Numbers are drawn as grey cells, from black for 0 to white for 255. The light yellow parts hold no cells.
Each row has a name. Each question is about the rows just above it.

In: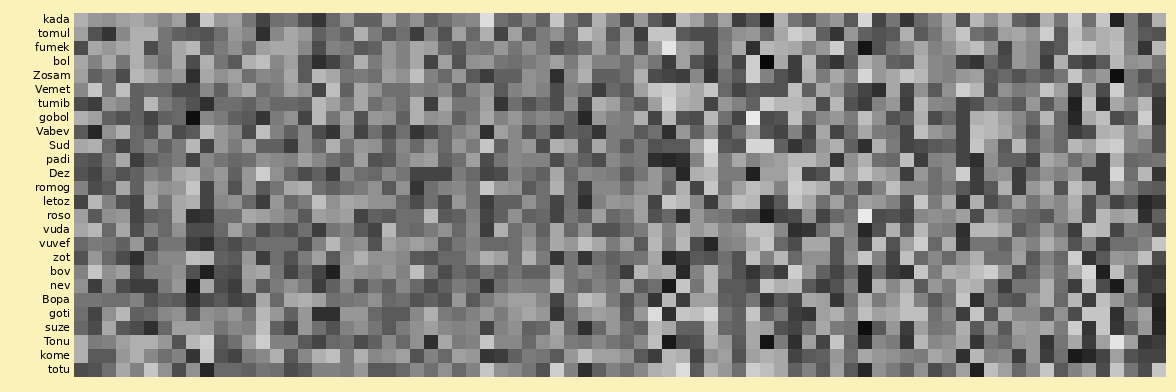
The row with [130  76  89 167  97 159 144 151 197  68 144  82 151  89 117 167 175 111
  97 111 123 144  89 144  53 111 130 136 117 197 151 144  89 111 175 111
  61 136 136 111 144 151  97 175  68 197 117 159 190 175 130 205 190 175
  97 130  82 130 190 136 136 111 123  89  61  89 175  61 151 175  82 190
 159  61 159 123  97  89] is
romog
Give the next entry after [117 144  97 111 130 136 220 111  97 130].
[97]
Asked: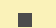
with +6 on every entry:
[82]
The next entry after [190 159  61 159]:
[123]
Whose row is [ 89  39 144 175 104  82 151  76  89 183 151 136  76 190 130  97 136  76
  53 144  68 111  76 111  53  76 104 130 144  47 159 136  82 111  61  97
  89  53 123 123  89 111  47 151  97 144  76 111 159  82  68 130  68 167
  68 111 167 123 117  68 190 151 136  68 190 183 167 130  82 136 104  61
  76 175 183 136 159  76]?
Vabev
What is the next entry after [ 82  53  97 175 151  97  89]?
[175]

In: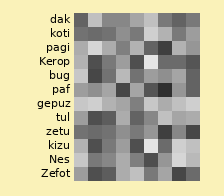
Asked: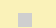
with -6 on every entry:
[201]
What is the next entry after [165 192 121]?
[99]

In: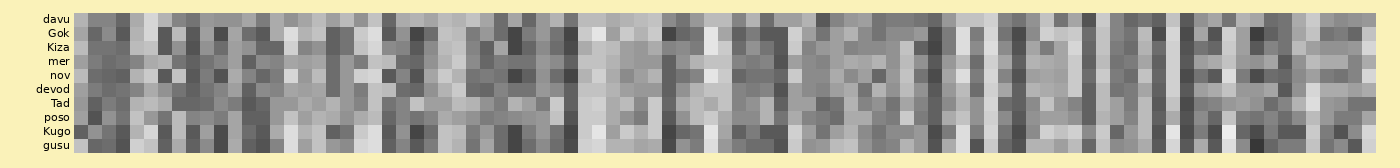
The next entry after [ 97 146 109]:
[69]
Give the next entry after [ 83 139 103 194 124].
[116]

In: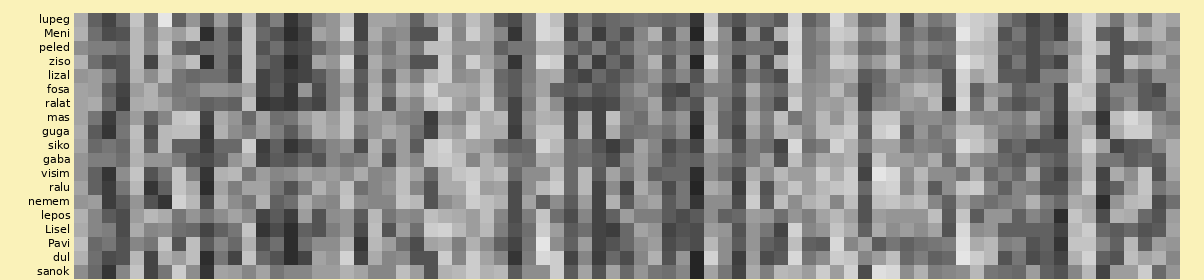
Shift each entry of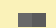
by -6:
[99 85]
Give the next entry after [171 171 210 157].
[163]
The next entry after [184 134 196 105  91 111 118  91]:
[196]
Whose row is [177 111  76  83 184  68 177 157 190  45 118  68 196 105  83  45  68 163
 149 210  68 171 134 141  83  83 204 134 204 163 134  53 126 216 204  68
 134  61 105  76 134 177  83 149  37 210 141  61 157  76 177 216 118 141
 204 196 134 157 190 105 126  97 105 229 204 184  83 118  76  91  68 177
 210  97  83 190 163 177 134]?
ziso
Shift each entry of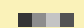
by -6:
[ 47 135 190  77]

